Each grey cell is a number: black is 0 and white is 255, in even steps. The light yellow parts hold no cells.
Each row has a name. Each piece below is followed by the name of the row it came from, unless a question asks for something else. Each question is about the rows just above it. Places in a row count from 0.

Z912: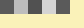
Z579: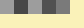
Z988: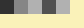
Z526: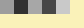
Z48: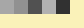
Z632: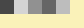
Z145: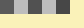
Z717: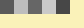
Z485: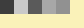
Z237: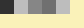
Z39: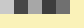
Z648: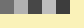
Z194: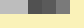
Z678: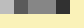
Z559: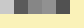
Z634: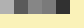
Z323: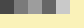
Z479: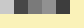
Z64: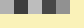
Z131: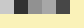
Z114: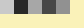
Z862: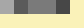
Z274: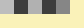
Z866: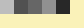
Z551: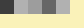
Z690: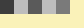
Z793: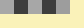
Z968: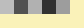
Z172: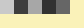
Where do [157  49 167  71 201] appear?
Z526
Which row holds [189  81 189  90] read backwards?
Z145
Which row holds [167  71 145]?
Z114
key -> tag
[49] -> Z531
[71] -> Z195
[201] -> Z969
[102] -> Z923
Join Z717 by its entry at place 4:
Z195
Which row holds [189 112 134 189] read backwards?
Z237
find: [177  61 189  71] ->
Z64

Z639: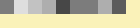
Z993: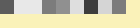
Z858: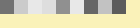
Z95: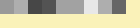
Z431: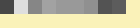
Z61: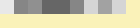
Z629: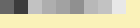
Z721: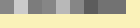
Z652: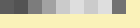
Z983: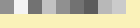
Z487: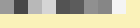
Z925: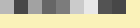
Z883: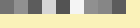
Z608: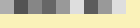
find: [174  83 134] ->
Z608
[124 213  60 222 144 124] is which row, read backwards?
Z993
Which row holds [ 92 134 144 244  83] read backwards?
Z883
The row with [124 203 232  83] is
Z925
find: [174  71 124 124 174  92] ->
Z639
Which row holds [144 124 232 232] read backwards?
Z993

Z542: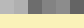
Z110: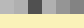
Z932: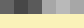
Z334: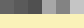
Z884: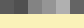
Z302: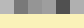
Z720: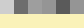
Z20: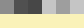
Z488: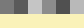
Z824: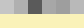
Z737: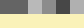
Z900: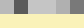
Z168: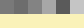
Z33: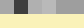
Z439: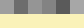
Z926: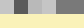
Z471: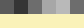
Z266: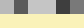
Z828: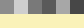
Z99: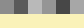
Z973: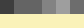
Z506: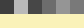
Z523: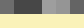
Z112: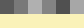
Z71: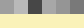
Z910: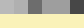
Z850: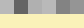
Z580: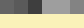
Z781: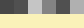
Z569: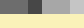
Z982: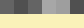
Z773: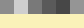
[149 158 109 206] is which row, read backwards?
Z720
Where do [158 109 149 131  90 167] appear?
Z439

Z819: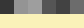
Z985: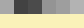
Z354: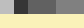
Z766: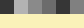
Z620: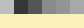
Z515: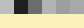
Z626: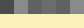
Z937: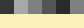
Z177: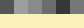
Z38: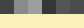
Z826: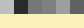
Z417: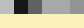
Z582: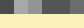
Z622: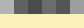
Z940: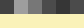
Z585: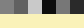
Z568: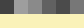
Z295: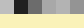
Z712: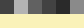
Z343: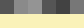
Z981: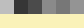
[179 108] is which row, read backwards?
Z515
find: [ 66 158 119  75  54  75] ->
Z940
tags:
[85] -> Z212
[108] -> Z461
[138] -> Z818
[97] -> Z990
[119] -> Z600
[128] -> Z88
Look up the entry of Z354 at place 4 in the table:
Z88

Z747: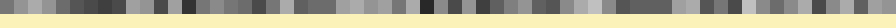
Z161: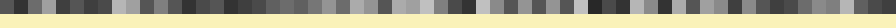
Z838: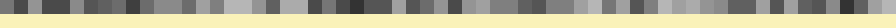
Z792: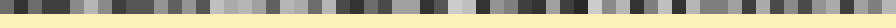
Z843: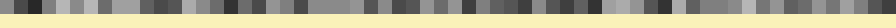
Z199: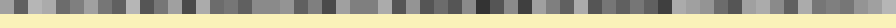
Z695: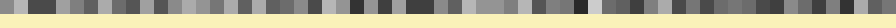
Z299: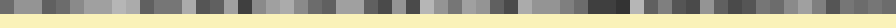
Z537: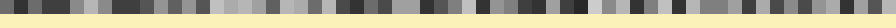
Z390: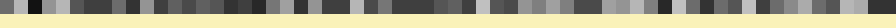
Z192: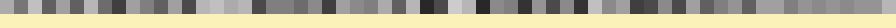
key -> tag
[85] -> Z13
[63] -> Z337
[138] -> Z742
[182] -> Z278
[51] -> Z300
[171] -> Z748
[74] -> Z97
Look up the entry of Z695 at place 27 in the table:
Z337
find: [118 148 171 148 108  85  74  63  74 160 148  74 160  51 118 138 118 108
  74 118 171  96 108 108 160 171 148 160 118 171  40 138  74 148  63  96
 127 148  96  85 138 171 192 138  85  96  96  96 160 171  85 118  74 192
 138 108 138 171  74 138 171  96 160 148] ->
Z747
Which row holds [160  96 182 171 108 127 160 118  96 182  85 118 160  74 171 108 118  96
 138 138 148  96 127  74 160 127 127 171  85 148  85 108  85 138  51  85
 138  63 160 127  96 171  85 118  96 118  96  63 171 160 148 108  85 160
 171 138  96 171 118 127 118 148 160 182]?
Z199
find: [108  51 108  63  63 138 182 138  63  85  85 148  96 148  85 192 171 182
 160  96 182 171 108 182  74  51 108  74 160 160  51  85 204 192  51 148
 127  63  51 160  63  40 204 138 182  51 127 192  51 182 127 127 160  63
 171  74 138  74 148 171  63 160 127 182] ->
Z792
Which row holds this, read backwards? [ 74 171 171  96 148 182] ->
Z838
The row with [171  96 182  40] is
Z192

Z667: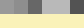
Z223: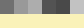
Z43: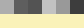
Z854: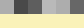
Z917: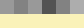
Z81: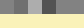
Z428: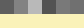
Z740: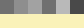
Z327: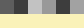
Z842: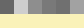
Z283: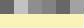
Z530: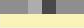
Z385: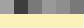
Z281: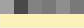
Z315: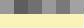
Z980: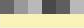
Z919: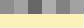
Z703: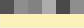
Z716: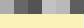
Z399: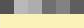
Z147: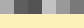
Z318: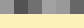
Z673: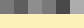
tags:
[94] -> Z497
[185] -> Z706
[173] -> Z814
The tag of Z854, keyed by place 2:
Z497
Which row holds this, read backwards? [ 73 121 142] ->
Z673
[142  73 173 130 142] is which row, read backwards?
Z703
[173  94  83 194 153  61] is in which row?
Z43
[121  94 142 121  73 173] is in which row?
Z673
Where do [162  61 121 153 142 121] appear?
Z385

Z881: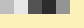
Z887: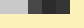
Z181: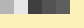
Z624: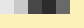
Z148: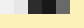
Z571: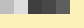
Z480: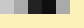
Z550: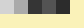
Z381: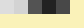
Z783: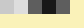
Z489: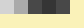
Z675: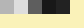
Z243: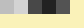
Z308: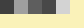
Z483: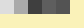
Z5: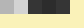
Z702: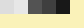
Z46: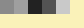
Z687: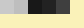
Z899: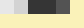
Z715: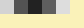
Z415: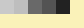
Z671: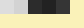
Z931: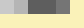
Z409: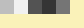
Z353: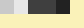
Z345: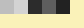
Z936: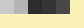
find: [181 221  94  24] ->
Z675
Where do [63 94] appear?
Z483
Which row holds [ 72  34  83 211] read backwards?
Z381
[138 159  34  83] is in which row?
Z46
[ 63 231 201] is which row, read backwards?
Z353
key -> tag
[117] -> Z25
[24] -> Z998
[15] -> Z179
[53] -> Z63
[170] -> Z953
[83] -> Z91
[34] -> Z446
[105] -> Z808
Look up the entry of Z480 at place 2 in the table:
Z446
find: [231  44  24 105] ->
Z148

